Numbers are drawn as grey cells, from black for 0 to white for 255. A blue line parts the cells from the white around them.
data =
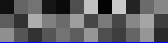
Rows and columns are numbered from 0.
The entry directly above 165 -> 107
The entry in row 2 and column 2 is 50
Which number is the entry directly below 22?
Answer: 128
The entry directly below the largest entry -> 70
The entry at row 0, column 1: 101
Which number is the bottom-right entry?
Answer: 42
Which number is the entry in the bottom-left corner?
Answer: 143
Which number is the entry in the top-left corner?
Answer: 16
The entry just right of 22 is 10
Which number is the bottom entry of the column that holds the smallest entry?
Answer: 78
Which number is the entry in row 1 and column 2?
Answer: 173

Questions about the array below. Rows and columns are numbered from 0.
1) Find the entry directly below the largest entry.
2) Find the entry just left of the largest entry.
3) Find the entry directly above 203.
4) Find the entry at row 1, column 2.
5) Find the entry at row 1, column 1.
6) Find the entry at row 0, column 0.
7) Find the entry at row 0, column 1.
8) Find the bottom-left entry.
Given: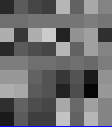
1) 70
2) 174
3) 117
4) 117
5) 111
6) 41
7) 91
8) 26

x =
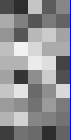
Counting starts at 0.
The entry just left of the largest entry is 191
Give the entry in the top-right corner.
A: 134
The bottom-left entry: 61
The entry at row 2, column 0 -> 148
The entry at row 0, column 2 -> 197
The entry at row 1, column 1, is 128
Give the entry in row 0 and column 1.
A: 45
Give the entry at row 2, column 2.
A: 185
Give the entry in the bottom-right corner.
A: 99
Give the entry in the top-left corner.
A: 73
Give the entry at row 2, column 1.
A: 86
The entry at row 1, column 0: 171

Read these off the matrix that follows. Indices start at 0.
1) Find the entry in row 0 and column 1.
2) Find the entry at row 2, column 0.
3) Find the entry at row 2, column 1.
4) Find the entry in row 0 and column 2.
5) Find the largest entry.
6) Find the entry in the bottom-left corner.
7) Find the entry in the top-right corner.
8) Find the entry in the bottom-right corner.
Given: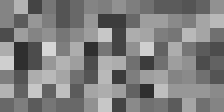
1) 179
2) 76
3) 158
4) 68
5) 214
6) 104
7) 145
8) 132

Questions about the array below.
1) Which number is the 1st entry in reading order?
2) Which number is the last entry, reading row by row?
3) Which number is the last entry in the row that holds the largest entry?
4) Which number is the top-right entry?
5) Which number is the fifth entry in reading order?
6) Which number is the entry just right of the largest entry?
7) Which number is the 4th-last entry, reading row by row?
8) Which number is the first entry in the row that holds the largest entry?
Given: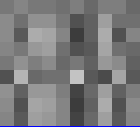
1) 120
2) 133
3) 89
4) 105
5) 112
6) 89
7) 105
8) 81

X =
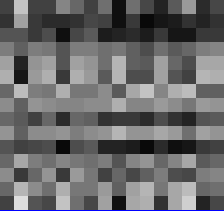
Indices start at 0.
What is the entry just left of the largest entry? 65
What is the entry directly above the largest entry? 181
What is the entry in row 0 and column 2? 65
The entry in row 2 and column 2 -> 57
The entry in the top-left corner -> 65
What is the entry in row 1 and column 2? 57
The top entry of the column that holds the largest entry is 195
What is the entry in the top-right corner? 71
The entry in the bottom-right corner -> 71
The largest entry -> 221
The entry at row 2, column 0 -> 84
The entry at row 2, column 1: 84
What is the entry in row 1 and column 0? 50

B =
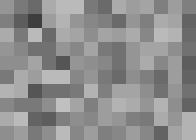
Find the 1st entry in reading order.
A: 149
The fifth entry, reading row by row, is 186
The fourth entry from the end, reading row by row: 135
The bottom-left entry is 142
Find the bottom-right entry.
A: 179
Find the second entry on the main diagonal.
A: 93
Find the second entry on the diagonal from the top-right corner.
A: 164
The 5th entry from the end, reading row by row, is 157
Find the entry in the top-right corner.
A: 127
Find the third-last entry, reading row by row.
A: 99
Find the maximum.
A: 192
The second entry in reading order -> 121
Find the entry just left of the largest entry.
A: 142
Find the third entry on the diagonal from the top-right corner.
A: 186
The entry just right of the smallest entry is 157
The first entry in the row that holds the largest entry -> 135
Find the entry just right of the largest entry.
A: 164
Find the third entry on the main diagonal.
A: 186
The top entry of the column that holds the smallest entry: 106
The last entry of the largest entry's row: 99
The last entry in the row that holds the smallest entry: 99
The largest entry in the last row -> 186
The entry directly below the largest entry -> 127

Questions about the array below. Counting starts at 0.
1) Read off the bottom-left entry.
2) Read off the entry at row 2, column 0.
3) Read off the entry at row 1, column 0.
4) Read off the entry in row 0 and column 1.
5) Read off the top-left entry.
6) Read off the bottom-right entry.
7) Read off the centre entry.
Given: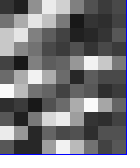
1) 87
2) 200
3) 114
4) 32
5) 52
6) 87
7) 107
